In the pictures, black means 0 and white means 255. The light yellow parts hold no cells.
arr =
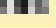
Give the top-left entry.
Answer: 82
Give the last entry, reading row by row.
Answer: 124
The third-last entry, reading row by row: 207
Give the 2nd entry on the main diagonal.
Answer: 221

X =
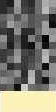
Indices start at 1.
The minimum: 3
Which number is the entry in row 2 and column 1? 43
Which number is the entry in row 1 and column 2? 30
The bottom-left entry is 84
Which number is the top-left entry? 43
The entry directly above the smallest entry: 157
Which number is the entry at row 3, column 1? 98
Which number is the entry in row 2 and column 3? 143
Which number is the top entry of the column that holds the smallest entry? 172
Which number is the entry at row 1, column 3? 157
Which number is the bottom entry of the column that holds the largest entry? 199
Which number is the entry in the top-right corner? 157
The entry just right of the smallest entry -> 157
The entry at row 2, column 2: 70
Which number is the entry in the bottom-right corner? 172
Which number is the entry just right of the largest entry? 111

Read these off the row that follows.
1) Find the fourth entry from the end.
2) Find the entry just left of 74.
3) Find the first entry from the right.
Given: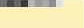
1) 153
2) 113
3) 225

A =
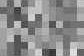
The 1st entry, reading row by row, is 161
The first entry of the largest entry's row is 146
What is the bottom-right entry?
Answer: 101
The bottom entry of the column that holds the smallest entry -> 58
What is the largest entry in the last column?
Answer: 192
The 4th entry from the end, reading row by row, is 192
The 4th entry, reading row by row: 101
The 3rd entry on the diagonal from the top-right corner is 130
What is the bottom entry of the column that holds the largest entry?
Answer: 221
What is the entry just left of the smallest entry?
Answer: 85
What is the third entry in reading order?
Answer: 177
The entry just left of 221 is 130
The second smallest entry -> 71
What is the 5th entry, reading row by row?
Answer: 146
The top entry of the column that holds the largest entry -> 130

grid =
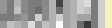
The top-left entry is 149
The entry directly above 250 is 207
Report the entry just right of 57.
123
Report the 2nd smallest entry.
69
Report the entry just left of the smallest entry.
108
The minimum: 57
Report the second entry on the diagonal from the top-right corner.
123
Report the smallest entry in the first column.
123
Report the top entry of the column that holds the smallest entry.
220
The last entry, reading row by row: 207
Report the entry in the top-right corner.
207
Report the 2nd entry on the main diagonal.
123
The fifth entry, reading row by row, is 123
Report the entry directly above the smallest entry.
163
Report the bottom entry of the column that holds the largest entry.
250
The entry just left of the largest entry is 178
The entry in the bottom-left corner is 149
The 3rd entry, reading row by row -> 178

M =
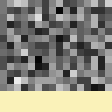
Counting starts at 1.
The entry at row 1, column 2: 161
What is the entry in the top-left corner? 120
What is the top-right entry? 206
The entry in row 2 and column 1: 120
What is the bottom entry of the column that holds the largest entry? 190
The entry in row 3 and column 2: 190
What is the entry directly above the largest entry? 65
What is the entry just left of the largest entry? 35
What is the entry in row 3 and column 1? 108
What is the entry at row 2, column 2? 79
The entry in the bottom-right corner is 190
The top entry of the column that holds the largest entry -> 206
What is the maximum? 235
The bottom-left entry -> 120

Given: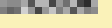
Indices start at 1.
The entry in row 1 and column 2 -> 139
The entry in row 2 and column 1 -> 126
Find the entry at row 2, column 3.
112
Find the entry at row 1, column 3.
139
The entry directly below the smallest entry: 126

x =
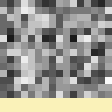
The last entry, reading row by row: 137
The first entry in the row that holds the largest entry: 77
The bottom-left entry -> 105
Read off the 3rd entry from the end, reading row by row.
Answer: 166
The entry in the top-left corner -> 105
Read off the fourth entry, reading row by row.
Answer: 221
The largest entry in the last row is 221
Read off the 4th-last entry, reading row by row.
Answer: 209
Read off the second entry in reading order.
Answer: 63
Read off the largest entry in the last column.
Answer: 250
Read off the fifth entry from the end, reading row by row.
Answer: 137
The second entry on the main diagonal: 105
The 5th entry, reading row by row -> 166
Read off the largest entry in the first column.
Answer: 221
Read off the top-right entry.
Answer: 105
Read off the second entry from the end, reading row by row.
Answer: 121
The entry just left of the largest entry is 90
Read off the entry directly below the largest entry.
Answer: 166
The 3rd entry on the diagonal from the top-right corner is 90
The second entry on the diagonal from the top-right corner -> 121
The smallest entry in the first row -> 38

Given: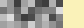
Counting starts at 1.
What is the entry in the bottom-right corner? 116
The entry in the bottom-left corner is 161
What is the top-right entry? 76
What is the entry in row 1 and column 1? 190
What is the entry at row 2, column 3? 101
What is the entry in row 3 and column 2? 221

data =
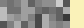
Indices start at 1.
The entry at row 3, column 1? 188
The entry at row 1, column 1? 128
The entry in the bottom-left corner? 85
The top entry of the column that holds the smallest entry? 85
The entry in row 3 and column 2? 159
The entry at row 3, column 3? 143
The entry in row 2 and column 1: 188
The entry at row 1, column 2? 113
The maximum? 204
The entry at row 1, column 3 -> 128

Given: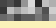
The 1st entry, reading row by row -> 69
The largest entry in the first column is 105
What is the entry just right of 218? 40
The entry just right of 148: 218
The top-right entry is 175
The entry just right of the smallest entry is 191
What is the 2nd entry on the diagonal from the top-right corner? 81
